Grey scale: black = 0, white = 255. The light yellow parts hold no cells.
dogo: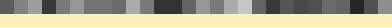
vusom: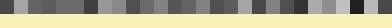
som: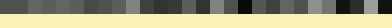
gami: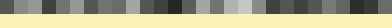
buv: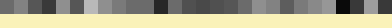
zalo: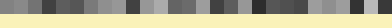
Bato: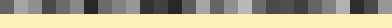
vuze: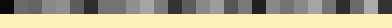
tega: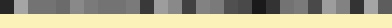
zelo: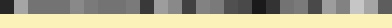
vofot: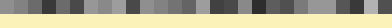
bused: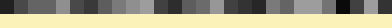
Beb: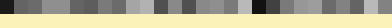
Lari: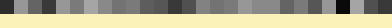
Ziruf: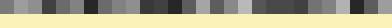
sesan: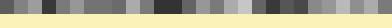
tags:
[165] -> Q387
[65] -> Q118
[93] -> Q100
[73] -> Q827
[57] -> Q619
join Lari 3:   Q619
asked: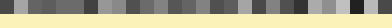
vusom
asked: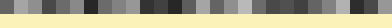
Bato

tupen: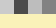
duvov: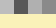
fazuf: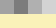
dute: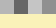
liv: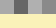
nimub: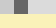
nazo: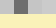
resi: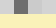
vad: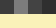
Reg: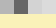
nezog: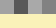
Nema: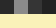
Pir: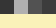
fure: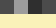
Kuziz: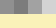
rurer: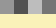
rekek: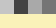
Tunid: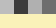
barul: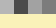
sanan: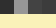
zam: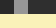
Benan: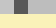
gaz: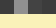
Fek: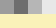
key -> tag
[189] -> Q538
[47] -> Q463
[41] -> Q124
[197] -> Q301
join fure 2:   Q463
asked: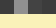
gaz
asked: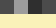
fure
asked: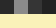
Nema
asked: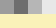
Fek
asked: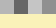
dute

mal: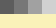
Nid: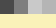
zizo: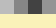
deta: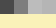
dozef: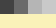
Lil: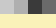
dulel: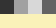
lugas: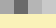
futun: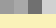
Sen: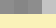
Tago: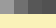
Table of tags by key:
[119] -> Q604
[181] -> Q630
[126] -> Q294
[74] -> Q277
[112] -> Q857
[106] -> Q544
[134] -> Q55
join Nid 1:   Q294
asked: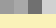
futun
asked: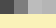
deta

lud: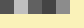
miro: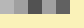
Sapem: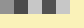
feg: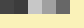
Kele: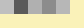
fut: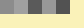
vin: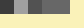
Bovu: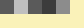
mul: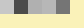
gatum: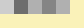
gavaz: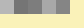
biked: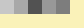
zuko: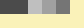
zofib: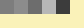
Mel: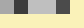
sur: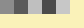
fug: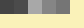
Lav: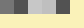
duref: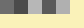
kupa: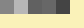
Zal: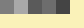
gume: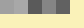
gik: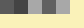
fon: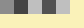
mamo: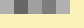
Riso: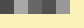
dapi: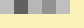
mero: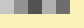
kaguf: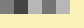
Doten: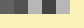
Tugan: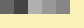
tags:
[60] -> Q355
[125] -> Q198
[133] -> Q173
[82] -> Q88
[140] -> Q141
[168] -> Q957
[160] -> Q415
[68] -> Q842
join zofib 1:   Q141
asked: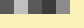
Bovu
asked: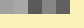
gume
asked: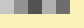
mero
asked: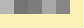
gavaz
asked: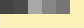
fug

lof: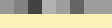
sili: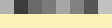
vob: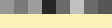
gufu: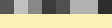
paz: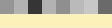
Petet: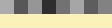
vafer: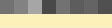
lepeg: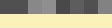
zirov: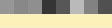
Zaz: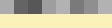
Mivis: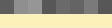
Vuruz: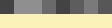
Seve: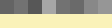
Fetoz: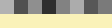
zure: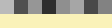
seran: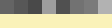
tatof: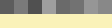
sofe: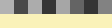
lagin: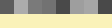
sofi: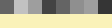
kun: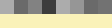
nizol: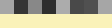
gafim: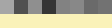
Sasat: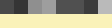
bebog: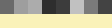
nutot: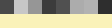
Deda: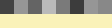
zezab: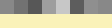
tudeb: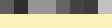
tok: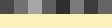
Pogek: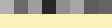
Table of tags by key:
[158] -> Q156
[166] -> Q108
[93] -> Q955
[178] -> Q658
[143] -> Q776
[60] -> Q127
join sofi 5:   Q776
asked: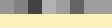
lof
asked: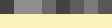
Vuruz

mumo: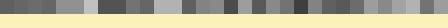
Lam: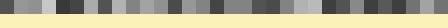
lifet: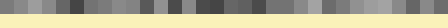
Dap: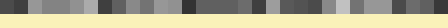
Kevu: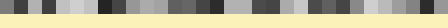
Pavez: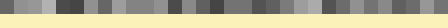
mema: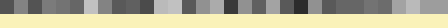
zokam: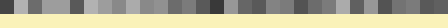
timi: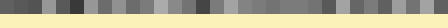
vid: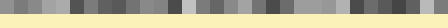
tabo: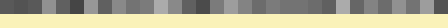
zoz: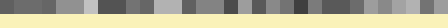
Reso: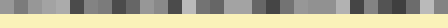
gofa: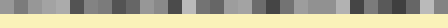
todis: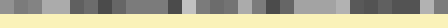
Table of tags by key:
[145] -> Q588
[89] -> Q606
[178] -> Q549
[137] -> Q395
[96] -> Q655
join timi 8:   Q588
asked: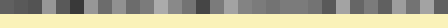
timi
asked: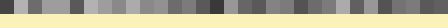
zokam
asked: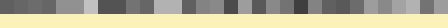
mumo
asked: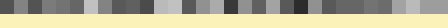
mema

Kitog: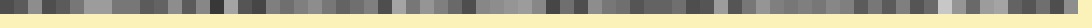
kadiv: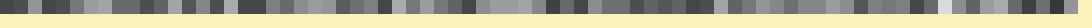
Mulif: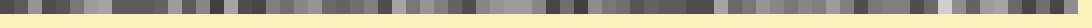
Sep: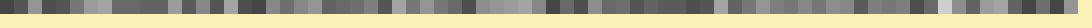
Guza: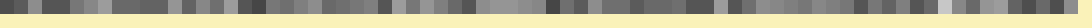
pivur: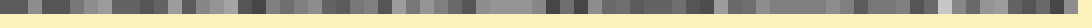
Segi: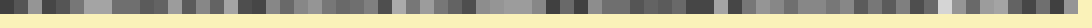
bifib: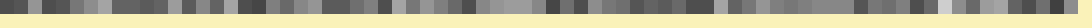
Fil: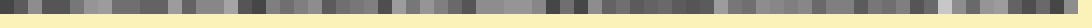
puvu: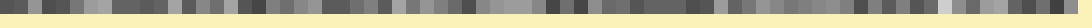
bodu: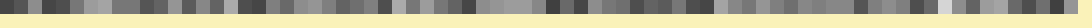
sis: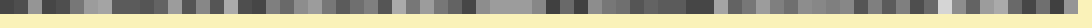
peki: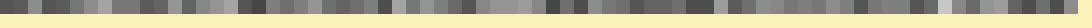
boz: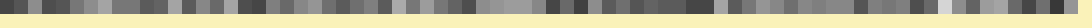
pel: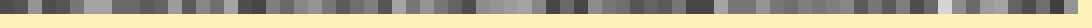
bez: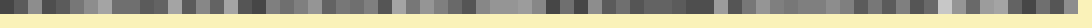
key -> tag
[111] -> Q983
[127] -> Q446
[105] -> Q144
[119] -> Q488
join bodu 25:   Q983
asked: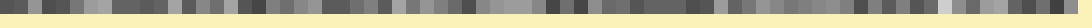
puvu
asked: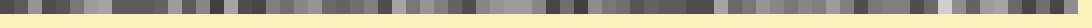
Mulif

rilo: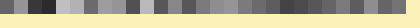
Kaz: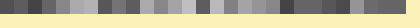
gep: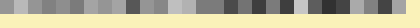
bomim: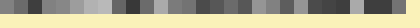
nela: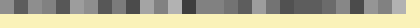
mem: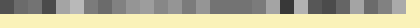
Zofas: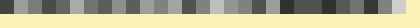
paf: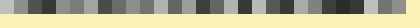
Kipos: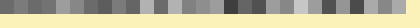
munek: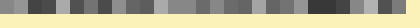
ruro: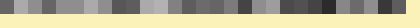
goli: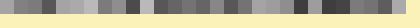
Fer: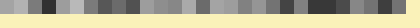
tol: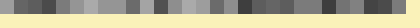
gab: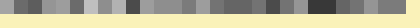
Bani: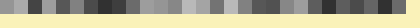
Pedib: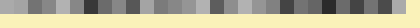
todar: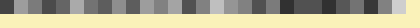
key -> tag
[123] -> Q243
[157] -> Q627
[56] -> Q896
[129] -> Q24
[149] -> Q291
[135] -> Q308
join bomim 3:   Q24
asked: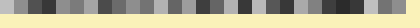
paf

